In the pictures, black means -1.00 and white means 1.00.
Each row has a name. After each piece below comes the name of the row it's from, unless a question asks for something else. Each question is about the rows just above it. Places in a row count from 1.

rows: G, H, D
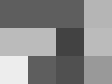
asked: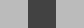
H
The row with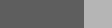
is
G
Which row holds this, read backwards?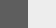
D
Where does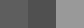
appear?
D
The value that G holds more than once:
[-0.26]
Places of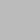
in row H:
1 2 4
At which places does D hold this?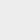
1

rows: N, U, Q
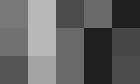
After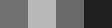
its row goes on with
[-0.45]
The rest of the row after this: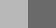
[-0.76 -0.45]
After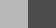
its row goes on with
[-0.17 -0.76]
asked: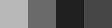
U
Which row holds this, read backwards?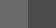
N
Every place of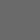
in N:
4

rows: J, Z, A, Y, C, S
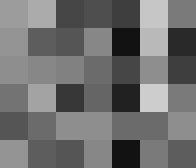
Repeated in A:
[0.11]
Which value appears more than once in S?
[-0.27]
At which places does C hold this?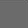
2 5 6

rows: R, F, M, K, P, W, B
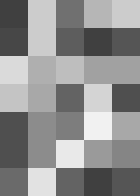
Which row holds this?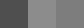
P
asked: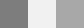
P
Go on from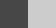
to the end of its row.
[-0.27 -0.50 -0.33]
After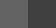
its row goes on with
[-0.33]
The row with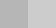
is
R
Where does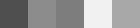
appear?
P
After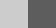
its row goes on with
[-0.50 -0.33]

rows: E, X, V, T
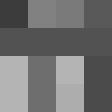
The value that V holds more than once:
[0.41]
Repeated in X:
[-0.36]
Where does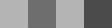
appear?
V
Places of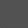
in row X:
1 2 3 4
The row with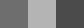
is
V
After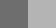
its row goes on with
[-0.41]

